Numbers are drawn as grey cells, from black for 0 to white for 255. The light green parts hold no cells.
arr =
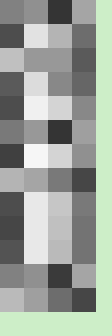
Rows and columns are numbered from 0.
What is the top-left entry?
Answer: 129
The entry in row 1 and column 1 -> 226
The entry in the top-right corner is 165
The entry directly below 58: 109
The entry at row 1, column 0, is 77
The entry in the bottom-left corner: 186
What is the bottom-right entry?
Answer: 70
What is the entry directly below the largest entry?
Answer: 165
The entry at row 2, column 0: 192
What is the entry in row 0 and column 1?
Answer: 144
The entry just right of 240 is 212
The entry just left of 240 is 77
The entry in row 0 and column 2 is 52

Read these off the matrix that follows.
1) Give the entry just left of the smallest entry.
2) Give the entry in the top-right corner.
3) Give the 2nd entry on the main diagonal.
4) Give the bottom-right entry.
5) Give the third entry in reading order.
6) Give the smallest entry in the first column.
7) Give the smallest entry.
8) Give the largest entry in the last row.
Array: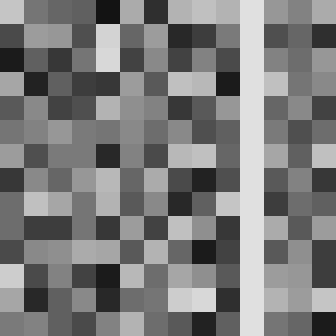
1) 96
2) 172
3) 157
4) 26
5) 102
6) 26
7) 19
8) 223

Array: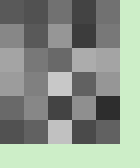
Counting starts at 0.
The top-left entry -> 89
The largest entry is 200
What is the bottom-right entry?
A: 97
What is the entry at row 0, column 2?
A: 113
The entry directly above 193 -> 67
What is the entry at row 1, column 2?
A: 150
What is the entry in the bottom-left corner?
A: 81
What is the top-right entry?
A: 113
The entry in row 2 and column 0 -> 164
